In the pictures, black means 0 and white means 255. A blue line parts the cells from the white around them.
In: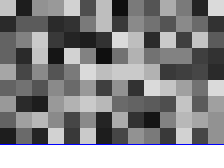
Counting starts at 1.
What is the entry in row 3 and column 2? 130
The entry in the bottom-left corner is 29
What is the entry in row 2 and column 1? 42
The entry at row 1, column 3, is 146
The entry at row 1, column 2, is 29
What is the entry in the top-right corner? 218
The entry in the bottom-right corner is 146
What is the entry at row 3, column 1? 99
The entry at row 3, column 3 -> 202
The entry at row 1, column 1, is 196

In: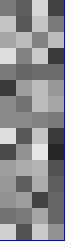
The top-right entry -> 67
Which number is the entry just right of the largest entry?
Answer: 38
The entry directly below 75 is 158
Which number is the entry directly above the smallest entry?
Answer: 59
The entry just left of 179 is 172
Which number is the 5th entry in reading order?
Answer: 195
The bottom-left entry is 207
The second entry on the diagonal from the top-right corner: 195
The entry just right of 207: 82
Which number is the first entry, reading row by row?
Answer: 122
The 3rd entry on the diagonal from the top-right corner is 187
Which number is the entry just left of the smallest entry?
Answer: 229
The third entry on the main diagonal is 130
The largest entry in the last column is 187
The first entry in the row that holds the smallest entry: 75
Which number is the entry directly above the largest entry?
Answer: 195
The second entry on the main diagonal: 88
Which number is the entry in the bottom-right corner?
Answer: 145

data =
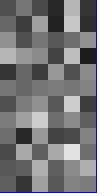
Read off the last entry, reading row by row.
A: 123
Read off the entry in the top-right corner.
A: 53
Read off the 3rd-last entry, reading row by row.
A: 88
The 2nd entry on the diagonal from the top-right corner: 198
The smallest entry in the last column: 27
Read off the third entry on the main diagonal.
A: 117
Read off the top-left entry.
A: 80
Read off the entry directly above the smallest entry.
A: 145
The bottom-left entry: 95
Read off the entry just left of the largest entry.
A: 168
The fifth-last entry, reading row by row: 53
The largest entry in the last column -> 175
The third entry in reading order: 74
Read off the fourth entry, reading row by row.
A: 39
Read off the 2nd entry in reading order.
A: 117
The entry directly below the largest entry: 138
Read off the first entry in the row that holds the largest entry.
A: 74
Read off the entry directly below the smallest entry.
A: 138
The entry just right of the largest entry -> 110
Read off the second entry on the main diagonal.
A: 60

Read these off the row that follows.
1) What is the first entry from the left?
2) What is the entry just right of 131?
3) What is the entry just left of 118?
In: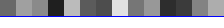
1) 105
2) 173
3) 225

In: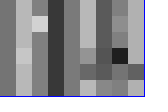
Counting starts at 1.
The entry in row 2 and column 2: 184
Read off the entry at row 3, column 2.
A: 184
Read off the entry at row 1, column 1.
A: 116
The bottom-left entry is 116
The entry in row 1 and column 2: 184
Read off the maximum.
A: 210
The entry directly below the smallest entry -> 116
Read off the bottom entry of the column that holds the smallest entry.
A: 128
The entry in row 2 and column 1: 116
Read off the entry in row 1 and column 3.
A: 128
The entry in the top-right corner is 177
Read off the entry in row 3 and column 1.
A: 116
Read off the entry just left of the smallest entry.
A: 84
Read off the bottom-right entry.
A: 177
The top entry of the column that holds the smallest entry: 128
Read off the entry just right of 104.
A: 90

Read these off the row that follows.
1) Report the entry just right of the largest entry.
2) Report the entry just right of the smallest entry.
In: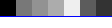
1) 92
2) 120

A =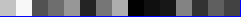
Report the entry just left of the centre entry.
118
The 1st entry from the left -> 195
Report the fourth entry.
110

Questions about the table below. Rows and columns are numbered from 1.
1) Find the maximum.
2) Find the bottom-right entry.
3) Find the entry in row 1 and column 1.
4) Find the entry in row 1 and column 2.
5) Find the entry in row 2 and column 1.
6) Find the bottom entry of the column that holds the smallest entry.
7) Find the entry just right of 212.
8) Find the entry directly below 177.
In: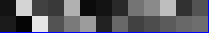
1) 230
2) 110
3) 19
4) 212
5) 27
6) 5
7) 65
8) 122

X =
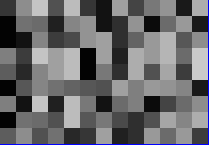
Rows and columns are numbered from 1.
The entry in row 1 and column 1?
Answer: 54
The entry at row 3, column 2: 18
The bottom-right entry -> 60
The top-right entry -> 173
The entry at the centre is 120
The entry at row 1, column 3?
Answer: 196
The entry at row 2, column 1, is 3
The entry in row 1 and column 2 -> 141
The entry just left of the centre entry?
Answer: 3
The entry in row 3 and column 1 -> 3
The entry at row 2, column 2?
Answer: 113
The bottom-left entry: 93
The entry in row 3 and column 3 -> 133
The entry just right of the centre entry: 47

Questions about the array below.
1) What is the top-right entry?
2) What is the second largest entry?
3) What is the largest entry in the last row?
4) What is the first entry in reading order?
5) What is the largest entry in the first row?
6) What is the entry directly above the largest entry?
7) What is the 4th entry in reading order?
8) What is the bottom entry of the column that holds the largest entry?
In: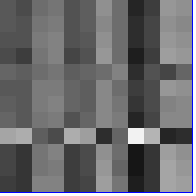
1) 144
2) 180
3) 165
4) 88
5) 151
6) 37
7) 117
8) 30
